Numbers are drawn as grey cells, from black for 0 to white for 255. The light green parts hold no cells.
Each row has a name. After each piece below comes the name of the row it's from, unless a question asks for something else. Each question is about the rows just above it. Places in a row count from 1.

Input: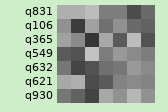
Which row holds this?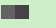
q930
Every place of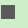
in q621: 4

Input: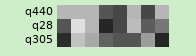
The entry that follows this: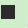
[194]
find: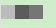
q28
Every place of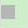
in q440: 1 2 3 6 8
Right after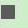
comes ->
[118]
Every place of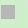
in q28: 3
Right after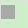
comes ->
[98]

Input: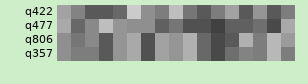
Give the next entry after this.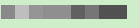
[65]
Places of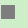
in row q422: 8 12 17
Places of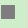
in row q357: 2 3 15 17
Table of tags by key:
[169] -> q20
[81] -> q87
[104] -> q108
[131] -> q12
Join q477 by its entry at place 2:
q108
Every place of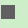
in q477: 8 13 14

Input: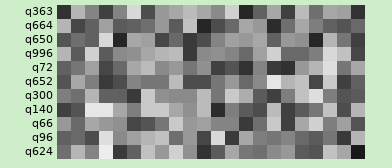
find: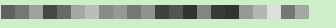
q72
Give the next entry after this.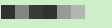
[222]
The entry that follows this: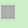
[91]

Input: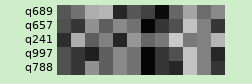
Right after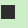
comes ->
[173]
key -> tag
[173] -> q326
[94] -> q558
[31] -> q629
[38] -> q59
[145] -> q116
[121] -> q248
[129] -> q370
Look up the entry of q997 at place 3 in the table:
q629

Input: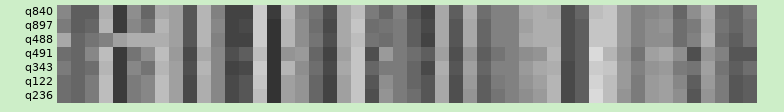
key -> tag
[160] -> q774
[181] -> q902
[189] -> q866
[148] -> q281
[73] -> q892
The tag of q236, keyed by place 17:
q774
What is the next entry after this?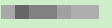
[79]
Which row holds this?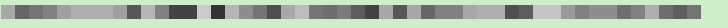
q488

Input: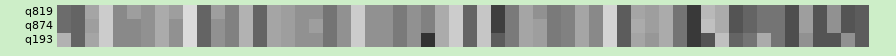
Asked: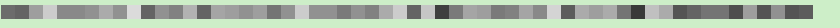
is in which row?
q874
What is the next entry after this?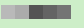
[116]
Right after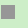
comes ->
[171]
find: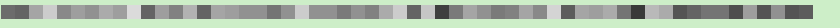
q819
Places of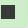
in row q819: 46
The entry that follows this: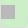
[171]

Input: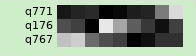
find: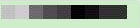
q767
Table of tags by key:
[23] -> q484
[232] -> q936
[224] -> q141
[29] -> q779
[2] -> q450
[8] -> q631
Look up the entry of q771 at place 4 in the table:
q450
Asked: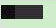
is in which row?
q767
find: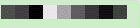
q176
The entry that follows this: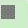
[218]

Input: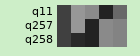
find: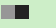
q257
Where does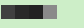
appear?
q258
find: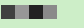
q257
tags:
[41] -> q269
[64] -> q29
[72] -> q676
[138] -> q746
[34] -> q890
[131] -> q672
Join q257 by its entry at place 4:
q746

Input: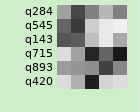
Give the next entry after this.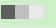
[169]
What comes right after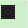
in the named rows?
[212]
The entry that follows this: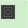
[135]
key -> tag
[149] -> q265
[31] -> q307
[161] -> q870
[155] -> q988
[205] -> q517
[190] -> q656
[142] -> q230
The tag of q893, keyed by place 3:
q230

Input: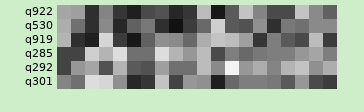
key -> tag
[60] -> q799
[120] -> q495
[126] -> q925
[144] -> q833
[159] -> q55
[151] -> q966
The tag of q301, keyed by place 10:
q966
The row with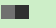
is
q530
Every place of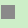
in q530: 4 19 20
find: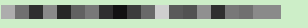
q530
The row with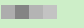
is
q292
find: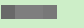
q301
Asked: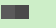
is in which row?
q919

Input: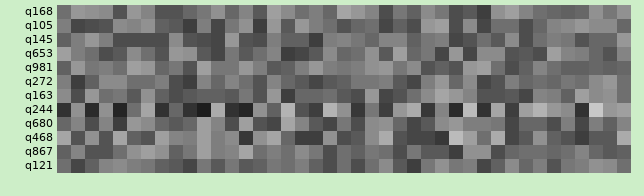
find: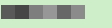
q272
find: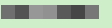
q653

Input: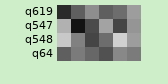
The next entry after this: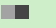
[149]
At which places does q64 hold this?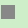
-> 5
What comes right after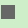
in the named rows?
[81]
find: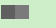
q64

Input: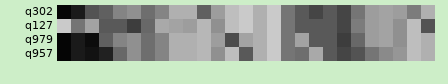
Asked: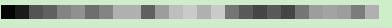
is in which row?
q302
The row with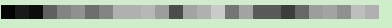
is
q979
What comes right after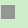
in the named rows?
[190]
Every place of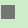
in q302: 17 22
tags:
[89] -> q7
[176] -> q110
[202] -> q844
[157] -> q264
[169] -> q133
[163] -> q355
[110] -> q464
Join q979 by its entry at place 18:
q355
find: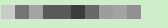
q979

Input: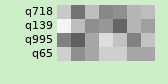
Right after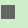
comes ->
[181]
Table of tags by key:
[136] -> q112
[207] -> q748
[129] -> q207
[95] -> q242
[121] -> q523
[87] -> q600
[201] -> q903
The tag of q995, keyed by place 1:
q207
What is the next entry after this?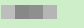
[189]
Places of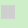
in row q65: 1 4 5
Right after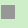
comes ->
[101]
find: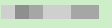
q65
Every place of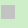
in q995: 5 7

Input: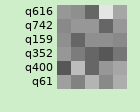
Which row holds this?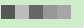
q400
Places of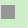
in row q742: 2 3 5
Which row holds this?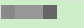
q742
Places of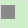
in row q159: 5
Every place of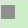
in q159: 1 3 4

